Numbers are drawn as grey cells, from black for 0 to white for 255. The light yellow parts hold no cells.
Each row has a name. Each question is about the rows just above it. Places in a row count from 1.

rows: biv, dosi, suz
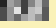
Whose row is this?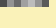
suz
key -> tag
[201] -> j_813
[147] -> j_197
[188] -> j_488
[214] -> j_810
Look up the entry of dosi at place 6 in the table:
j_813
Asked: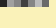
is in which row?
biv

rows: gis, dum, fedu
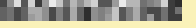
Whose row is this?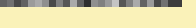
fedu
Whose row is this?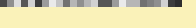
gis
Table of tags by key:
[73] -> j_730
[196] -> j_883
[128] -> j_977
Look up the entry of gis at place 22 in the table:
j_977
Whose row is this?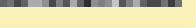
dum

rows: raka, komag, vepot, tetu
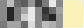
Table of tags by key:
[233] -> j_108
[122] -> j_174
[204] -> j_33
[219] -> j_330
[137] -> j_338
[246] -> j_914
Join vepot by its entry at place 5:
j_108
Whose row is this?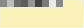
raka
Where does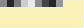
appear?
vepot
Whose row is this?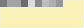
tetu

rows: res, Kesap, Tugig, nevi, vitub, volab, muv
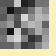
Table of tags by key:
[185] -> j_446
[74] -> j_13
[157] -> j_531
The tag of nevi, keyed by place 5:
j_446
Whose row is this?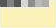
Tugig

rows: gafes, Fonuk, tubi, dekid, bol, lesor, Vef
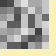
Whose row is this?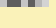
dekid
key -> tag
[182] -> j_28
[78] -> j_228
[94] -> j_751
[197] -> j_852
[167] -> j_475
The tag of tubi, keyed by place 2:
j_28
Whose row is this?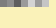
Fonuk
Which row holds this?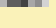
Vef

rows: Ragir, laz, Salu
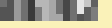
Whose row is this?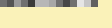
Ragir
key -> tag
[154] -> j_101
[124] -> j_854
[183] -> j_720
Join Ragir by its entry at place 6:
j_720
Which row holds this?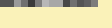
Salu

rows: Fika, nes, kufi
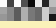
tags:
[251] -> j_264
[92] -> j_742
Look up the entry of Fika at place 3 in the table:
j_264
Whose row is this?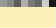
kufi
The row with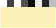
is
Fika

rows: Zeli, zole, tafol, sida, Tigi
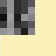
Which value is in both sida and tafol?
[147]
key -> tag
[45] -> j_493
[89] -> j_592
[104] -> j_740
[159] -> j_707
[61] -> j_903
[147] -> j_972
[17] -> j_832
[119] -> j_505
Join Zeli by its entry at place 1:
j_740
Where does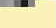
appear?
Tigi

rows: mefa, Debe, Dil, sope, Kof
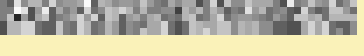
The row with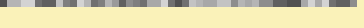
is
sope
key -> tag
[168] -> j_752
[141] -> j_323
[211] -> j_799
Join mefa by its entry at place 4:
j_323
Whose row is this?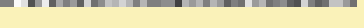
Debe
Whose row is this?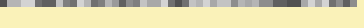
Kof
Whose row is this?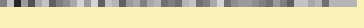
Dil

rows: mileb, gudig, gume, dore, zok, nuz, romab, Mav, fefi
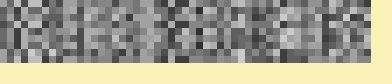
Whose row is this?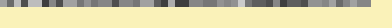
fefi
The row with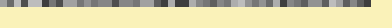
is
mileb
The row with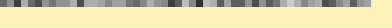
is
zok
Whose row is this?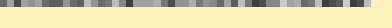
gume

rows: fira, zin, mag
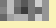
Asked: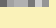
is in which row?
mag
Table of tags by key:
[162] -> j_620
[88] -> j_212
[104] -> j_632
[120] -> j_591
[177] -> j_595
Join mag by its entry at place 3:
j_595

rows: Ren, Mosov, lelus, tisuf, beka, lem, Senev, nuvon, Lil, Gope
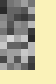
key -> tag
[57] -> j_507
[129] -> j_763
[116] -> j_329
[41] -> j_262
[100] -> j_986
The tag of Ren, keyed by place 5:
j_329
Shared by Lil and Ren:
[159]
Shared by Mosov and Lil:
[85]
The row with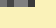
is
beka
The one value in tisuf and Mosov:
[85]
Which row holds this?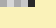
lem

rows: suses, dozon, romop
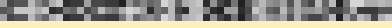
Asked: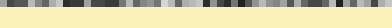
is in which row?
romop
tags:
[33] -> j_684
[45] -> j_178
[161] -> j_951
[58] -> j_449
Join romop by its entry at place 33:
j_178
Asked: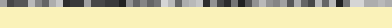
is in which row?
suses

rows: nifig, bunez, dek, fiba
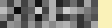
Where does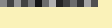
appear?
nifig
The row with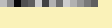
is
bunez
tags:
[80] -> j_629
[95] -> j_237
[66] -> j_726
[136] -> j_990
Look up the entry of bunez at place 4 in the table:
j_629
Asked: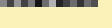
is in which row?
dek
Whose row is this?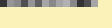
fiba

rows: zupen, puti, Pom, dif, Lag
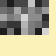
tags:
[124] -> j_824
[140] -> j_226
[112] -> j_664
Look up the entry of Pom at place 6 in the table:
j_226
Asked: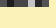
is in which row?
zupen
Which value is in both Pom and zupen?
[41]
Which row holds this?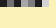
Lag
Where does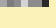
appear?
Pom
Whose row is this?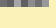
puti

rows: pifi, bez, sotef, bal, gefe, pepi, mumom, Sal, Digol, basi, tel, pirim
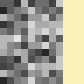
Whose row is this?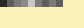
bez
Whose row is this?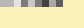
pepi
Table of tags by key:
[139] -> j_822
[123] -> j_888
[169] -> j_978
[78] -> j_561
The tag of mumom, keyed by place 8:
j_888

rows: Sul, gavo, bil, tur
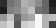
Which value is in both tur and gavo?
[193]
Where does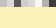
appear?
tur

